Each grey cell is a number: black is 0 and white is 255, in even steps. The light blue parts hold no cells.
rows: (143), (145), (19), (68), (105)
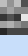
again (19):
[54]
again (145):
[135]
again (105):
[69]
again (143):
[190]
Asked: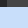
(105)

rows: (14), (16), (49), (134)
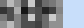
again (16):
[78]
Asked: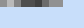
(134)
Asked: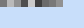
(14)
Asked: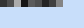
(16)
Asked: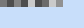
(49)

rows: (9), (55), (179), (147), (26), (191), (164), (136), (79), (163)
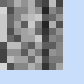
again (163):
[134]
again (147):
[201]
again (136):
[146]

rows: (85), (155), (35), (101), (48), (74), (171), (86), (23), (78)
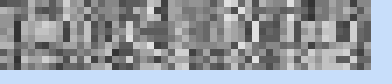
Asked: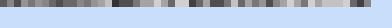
(86)
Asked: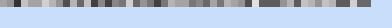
(23)

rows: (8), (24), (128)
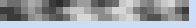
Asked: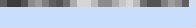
(128)

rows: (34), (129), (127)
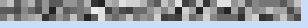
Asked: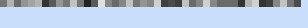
(127)
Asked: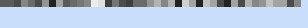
(129)
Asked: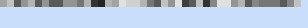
(34)

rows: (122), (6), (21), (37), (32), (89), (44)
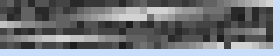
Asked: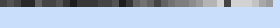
(44)
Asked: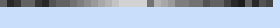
(21)
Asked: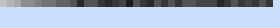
(37)
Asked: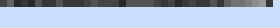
(32)
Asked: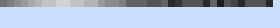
(89)

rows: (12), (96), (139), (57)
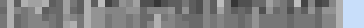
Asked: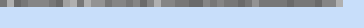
(57)
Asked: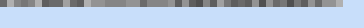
(96)
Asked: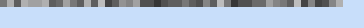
(12)
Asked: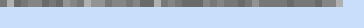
(139)

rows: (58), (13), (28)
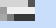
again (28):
[56]
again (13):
[240]
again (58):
[212]
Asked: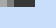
(28)
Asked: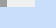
(13)
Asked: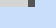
(58)

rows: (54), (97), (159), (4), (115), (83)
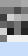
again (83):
[240]
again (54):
[158]
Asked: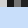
(115)

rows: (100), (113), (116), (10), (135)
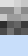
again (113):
[139]
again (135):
[74]
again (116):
[155]
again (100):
[223]
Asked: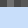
(135)

